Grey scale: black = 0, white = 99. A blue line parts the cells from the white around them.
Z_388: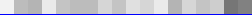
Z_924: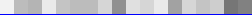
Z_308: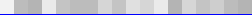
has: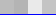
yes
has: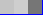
yes
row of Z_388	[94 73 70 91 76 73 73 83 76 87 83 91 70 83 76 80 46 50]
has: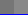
no
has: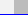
yes
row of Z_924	[94 73 70 91 76 73 73 83 56 87 83 91 63 83 76 80 46 50]

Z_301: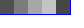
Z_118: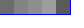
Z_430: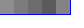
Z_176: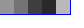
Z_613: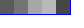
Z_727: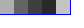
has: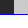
no
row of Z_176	[58 45 24 16 72]

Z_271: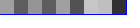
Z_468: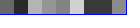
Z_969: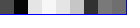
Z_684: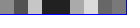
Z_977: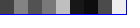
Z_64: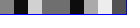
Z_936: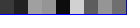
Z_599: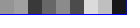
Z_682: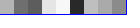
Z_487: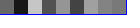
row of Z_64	[51  5 81 43 43  5 66 92 32]
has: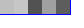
no
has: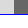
yes
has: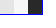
yes
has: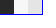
no
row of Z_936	[22 13 62 58  5 81 36 58 43]

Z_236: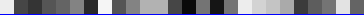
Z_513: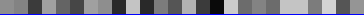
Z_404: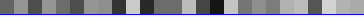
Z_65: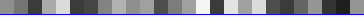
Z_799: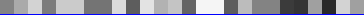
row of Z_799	[51 66 82 48 79 79 45 45 85 36 88 69 76 39 95 95 36 73 51 51 23 20 62 16
 82 62]
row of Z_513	[55 51 23 62 39 27 62 55 16 76 16 48 33 69 23  4 79 42 51 42 76 76 48 82
 33 58]
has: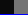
yes
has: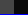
yes
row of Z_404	[39 58 30 58 42 30 58 55 20 79 16 42 42 73 27  8 76 45 55 48 69 73 33 82
 69 66]

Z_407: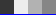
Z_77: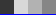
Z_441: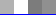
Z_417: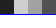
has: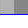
yes
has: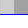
yes

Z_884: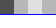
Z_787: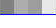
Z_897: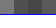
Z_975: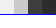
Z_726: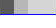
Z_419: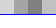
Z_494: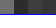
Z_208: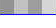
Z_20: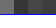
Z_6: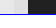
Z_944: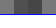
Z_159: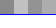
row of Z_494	[43 17 24 21]
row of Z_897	[47 31 27 35]
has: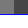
no
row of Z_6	[90 87 13 13]
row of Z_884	[31 71 87 71]

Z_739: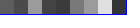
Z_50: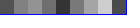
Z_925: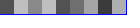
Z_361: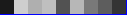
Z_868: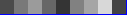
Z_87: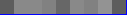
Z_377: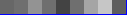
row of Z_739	[36 29 60 26 23 47 60 87 20]
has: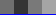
yes
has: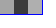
yes

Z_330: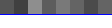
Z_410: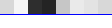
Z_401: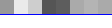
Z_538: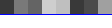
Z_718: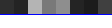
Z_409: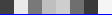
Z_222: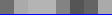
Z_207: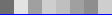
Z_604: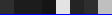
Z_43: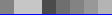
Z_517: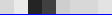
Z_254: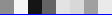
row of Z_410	[84 95 18 14 77 91 88 84]
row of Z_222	[43 66 70 70 51 33 39 66]
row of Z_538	[22 47 39 80 74 22 29 62]
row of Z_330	[33 25 55 36 47 39 29 39]
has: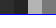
yes
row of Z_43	[51 77 77 29 43 51 59 70]

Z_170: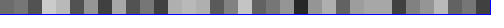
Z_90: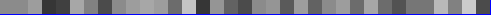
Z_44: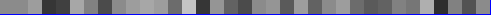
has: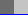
yes
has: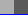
yes
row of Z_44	[54 54 61 21 25 65 50 29 54 61 65 61 42 76 21 58 38 29 54 58 35 61 38 54
 61 42 35 38 50 46 68 18 50 32 54]
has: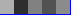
yes
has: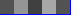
yes
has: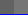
yes

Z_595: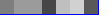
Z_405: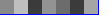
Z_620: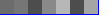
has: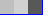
yes
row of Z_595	[49 60 60 27 74 81 34]
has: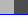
yes
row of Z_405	[53 74 23 57 42 23 64]

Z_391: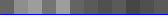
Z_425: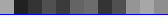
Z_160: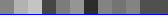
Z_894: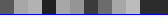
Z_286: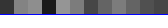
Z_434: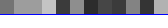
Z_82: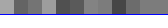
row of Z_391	[39 55 61 45 61 39 35 31 35 27 31 35]
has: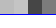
no
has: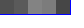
yes

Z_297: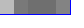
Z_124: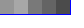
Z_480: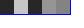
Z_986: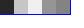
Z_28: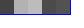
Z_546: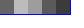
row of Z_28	[26 69 73 29 32]
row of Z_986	[15 77 93 58 51]
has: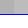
yes
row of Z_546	[39 73 61 35 23]

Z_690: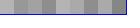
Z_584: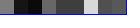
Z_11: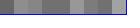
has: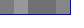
no
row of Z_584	[48  8  4 40 24 24 84 31 34]
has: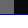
no

